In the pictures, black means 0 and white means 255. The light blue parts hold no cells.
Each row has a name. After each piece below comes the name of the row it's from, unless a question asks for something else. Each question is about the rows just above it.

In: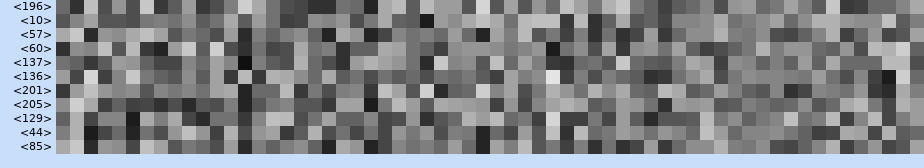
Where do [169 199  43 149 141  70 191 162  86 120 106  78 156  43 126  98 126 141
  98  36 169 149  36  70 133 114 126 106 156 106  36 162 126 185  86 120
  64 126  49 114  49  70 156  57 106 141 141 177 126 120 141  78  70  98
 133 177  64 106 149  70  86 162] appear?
<85>
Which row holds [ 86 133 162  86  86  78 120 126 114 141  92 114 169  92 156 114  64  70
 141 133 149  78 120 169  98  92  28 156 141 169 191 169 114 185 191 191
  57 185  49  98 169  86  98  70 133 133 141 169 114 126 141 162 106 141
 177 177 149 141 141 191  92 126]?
<10>
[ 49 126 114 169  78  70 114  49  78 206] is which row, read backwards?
<60>

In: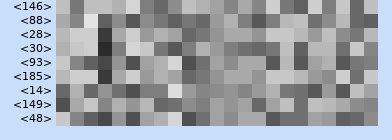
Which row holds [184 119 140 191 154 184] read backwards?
<28>
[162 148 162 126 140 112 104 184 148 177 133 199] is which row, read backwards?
<149>
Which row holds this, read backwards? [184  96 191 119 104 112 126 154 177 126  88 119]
<30>
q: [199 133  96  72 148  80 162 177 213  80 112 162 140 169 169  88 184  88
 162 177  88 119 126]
<93>

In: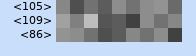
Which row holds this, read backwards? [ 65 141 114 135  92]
<86>
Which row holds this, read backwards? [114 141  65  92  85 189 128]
<109>
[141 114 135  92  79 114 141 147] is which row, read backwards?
<86>
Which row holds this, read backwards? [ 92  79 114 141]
<86>
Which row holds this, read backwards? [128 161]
<109>

